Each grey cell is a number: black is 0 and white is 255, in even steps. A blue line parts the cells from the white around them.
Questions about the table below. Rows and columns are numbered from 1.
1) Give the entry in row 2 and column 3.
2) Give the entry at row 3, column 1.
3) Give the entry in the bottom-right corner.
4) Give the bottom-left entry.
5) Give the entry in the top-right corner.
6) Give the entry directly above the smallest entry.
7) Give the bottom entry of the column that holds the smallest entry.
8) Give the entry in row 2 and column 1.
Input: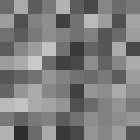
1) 129
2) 113
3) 86
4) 178
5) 121
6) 100
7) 44
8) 157

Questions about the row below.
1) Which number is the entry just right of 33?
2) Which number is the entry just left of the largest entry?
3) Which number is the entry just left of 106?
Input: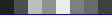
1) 78
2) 145
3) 126

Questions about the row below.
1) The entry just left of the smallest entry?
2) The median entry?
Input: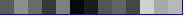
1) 128
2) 100

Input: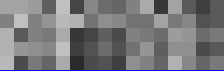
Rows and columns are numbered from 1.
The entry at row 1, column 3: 156
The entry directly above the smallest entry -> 63
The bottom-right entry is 121
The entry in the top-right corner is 89
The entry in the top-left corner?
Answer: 163
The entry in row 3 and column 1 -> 177
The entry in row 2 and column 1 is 129
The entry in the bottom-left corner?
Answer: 185
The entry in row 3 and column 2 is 89
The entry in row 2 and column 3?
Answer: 129
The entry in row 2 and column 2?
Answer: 192
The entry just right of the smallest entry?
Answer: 75

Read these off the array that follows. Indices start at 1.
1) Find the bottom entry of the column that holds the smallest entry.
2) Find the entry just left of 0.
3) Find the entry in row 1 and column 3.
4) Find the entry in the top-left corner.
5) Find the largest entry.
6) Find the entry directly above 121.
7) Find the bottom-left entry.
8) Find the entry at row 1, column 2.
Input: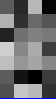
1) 184
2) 19
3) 184
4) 92
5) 206
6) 85
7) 79
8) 41

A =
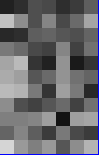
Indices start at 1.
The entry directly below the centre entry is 52
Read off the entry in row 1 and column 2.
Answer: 46
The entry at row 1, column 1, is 33
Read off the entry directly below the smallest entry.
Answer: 121
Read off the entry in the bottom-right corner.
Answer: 179
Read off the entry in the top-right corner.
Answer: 94
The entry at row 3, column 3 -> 94
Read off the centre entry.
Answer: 106
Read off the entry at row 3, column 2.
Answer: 46
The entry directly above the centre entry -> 33
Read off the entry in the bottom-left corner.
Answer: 213
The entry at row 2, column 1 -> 193
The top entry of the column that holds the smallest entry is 46
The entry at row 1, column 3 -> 79
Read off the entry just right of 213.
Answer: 153
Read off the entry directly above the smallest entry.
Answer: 106
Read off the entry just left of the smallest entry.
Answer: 159

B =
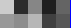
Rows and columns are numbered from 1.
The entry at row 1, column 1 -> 204
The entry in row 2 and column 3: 183
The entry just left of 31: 134

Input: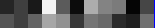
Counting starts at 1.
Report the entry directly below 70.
111
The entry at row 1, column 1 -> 37
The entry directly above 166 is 242
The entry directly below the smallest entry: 31
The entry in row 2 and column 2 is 63
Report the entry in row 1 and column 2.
63
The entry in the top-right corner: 70

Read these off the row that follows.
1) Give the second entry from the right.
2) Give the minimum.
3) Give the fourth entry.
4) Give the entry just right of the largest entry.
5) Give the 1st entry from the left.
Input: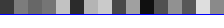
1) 222
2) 16
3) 117
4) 138
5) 58

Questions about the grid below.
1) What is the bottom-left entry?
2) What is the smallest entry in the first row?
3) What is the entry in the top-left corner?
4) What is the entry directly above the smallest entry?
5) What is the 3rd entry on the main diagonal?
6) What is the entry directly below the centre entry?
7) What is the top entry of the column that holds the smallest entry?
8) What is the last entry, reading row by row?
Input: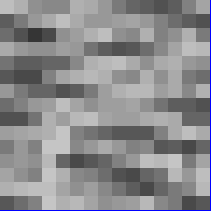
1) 87
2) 81
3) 190
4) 152
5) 53
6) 164
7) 144
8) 87
